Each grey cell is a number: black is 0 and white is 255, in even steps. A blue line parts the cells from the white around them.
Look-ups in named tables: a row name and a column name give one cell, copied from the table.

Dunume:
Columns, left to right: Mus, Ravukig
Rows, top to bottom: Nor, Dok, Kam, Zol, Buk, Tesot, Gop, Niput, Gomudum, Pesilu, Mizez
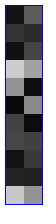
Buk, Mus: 146
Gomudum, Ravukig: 57
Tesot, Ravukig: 137
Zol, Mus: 205
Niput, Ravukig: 65
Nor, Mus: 19
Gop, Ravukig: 11
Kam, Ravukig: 68
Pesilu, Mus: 35
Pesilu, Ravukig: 33
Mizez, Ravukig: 148
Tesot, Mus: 10
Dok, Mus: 53
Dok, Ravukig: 43
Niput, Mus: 70
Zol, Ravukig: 162
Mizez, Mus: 200
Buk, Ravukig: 15

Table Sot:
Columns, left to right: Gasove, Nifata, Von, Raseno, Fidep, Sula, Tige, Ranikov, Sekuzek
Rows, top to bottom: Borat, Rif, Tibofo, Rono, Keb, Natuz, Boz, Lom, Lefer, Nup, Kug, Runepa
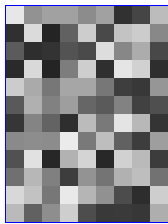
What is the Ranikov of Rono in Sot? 209
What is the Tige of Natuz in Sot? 130
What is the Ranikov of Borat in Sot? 69
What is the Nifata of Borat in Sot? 146
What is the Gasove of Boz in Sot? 54
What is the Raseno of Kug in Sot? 233
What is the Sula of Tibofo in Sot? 221

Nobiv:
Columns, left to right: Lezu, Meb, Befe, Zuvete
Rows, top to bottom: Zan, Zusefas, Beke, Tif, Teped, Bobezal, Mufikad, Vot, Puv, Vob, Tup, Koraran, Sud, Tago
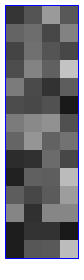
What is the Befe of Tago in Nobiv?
89
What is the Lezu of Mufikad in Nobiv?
123
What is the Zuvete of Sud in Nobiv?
25
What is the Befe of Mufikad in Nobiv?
145
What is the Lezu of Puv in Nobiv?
44
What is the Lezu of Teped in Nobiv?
123
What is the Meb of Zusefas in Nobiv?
109
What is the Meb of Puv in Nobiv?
48
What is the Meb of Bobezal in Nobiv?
72

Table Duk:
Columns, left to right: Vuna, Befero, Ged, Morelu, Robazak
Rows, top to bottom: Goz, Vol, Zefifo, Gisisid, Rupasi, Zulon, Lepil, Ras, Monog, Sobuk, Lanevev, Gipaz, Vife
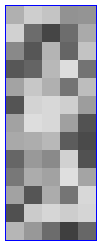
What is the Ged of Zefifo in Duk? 180
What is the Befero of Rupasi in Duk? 199
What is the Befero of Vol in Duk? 108
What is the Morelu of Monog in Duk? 209
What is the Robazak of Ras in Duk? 74
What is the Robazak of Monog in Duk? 81
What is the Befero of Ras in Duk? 173

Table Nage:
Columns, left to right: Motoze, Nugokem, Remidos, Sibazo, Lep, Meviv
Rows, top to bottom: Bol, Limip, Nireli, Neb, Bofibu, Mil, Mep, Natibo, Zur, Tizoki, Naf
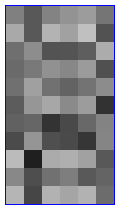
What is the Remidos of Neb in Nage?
145
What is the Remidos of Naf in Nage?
178
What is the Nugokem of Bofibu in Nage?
160
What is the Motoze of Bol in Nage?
128
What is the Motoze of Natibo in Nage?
75
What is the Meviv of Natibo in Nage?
133
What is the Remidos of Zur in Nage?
171
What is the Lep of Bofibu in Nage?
115
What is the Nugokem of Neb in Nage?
121
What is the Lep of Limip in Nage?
192
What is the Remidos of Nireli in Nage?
83
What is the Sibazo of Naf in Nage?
165
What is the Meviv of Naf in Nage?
108
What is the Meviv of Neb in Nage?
80
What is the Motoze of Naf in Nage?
181
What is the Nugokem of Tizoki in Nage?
78
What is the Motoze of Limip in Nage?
169
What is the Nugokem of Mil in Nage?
150
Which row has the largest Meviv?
Nireli

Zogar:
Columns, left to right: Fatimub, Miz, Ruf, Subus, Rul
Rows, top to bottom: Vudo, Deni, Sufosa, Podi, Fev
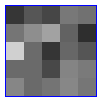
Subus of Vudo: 120
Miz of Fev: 106
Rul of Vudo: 113
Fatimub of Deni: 117
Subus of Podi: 132
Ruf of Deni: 162
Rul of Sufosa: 85
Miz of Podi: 106
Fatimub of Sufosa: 208
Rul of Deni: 46
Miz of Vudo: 86
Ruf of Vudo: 70
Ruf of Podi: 72
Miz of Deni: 142
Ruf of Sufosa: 53
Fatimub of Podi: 106
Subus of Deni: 98
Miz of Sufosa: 107
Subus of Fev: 135

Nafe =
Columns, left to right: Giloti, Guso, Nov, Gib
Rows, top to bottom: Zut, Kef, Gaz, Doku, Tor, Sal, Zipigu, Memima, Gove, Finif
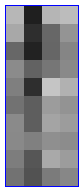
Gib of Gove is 156
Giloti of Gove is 125
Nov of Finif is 123
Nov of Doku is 118
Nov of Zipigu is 164
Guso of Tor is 46
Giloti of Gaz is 103
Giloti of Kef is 168
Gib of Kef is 148

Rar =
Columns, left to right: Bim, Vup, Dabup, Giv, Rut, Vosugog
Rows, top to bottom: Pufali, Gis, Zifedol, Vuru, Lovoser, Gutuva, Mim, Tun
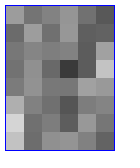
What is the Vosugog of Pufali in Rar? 88
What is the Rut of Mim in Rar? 152
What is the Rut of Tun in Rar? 129
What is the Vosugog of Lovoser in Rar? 153
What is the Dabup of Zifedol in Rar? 126
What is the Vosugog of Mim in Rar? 118
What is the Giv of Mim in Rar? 93
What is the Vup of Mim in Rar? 112
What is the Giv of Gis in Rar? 151
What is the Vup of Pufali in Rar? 116
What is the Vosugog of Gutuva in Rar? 132
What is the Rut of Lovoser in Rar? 161

